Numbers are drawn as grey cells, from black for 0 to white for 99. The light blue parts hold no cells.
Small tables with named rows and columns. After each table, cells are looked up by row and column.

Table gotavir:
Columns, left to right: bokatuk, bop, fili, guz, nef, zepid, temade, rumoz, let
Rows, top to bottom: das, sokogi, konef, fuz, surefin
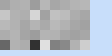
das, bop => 68
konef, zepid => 72
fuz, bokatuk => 67
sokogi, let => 65
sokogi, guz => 83
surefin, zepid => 50
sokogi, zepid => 75
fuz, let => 65
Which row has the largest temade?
sokogi

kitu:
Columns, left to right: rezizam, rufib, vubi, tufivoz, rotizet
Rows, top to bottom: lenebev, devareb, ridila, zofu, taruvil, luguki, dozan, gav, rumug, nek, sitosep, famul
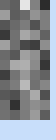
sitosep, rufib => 19
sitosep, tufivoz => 55
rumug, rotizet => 52
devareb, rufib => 36
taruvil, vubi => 28
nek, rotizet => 31

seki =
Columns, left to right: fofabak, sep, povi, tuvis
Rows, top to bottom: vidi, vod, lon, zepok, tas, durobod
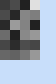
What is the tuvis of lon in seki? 13
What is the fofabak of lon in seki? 16
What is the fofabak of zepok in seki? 42
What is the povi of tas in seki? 30
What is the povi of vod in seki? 52
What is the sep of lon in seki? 60
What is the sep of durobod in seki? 38
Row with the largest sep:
lon

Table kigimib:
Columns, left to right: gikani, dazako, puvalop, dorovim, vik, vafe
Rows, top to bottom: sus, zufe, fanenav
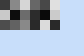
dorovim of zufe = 17
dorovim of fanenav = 16
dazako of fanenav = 38
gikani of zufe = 78
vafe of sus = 87
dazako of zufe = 5
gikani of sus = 23
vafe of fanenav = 16
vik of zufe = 4
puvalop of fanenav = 53
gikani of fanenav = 30
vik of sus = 28
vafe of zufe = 79
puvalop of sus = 83

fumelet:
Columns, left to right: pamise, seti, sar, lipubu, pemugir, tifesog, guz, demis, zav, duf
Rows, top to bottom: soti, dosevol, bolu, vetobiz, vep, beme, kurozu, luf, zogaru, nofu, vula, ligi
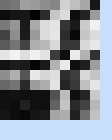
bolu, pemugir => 85
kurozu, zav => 12
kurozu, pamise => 7
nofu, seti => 7
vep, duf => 90
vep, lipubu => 68
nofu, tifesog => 32
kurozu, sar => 10
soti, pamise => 43
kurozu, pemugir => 10
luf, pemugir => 83
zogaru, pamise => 40
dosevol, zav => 14
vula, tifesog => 38
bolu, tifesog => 88
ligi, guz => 67
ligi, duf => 75
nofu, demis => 6
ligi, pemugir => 10
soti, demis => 74

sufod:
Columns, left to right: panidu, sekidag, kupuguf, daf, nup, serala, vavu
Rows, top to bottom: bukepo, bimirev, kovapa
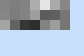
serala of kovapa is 61
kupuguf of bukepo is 51
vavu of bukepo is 52
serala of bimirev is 37
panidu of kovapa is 64
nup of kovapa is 51
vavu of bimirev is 46
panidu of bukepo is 51
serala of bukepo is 66
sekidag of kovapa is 38

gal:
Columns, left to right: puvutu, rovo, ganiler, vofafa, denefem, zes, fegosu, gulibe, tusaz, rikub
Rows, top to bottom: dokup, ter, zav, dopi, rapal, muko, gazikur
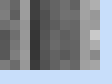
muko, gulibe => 39
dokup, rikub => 68
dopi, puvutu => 33
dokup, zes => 39
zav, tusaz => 61
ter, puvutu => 49
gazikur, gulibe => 40
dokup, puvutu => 47
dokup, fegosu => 43
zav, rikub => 60
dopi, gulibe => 40
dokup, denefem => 34
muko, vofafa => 21
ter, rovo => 37
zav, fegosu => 41
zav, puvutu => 43
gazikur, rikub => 64
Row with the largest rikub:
dopi

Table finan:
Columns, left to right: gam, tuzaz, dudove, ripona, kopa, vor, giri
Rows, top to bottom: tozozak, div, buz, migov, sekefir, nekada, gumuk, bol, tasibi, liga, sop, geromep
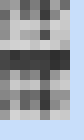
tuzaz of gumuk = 25
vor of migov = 76
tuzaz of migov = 78
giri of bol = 75
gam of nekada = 28
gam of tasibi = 55
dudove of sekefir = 82
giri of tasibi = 79
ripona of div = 56
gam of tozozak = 55
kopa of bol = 24
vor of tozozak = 63
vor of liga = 57

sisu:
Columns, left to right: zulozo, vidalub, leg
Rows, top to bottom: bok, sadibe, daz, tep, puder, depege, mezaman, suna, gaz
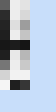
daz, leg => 61
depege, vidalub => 90
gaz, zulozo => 95
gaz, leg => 21
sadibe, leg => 84
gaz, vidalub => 12
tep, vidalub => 92
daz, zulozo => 14
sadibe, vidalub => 92
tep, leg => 76
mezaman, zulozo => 46
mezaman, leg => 78
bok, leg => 88
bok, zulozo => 37
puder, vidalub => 11
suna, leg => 94
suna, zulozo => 82

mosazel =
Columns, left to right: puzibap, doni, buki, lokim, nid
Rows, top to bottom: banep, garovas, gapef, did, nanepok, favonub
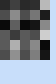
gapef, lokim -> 8
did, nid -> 80
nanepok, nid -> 4
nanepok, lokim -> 53
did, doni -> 23
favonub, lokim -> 49
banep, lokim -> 18
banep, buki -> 16
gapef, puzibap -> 4
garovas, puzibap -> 30
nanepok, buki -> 35
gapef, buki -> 4
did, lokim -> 30
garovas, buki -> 30
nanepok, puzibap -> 35
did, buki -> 35
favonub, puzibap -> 30
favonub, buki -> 30

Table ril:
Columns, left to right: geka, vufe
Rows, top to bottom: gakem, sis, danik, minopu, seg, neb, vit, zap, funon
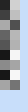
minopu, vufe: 71
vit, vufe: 64
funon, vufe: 45
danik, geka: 66
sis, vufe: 74
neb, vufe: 95
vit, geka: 54
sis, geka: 25
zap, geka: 9
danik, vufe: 31
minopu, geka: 39
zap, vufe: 96
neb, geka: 9
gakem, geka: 14
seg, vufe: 69
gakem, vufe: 81
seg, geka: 33
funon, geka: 64

